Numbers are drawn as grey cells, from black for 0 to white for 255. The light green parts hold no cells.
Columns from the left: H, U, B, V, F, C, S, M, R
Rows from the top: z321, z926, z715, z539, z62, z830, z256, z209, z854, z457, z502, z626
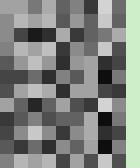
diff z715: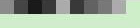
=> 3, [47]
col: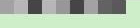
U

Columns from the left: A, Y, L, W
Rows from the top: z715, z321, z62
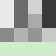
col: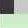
W
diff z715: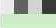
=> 1, [107]

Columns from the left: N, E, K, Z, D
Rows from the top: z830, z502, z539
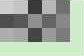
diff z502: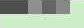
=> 1, [88]
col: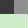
K
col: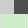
N

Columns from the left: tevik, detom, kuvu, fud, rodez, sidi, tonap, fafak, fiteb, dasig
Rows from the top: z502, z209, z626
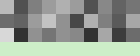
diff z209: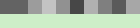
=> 0, [108]
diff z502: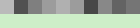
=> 6, [81]
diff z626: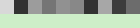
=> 2, [145]

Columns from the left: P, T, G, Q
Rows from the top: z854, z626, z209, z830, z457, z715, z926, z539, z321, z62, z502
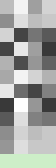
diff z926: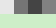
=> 1, [108]
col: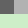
Q
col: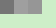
G
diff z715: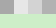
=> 1, [243]
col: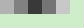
Q

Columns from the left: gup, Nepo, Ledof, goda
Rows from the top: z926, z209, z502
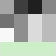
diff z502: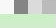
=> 1, [142]
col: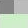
goda
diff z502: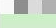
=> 3, [187]
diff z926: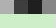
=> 0, [166]
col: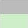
goda

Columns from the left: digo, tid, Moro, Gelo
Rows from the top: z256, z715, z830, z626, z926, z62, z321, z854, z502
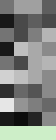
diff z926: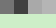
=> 1, [73]
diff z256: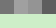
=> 2, [160]
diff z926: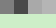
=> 0, [116]
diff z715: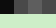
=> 0, [24]

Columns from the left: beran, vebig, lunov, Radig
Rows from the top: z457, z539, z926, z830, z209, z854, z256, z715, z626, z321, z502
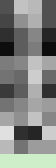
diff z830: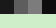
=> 0, [13]
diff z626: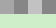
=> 1, [144]
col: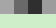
Radig
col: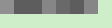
vebig
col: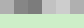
lunov
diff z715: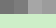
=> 1, [134]
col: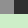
vebig

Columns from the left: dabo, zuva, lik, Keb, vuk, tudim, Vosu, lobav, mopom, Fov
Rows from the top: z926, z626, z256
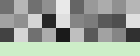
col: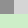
zuva
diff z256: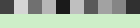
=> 3, [172]
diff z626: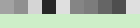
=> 7, [89]
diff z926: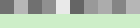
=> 8, [144]
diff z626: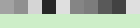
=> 8, [78]
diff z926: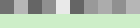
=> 2, [112]
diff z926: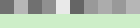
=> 8, [144]

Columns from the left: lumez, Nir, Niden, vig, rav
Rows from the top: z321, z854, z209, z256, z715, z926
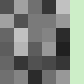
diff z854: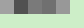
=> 3, [122]
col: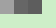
lumez
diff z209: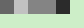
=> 2, [122]
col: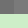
Niden

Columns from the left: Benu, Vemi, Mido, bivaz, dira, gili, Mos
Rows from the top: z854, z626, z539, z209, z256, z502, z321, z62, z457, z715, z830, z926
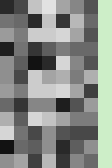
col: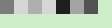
dira
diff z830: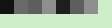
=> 4, [41]

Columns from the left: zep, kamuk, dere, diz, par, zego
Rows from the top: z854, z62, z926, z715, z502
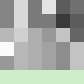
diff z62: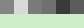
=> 3, [122]
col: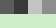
par
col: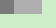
dere

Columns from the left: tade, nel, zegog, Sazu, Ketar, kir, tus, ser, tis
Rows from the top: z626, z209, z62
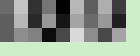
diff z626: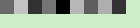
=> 8, [60]
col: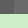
tus
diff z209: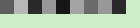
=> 8, [31]
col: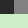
zegog
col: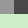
ser
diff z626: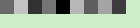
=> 7, [174]
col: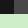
Ketar

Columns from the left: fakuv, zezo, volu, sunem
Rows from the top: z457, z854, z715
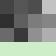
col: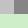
sunem
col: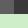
zezo
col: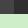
fakuv
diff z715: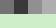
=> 0, [106]
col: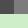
volu
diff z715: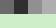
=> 1, [57]

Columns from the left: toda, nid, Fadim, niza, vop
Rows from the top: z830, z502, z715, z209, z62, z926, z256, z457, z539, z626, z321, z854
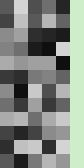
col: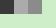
niza
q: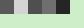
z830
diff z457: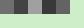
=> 1, [57]

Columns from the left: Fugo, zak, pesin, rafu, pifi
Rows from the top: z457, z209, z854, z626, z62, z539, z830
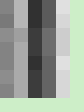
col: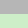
zak
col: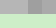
zak
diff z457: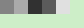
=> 1, [182]

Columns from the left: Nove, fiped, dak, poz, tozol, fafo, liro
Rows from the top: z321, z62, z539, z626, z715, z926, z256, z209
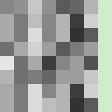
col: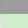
fafo
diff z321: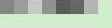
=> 1, [145]
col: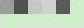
liro
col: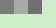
fiped
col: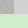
liro
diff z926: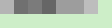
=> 6, [199]

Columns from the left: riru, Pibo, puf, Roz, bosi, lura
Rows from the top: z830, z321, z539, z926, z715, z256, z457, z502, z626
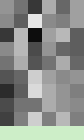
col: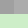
Roz
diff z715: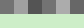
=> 1, [172]

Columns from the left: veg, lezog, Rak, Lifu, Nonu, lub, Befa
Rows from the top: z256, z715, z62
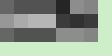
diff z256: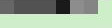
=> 4, [37]
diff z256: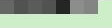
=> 2, [82]
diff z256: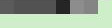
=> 0, [102]

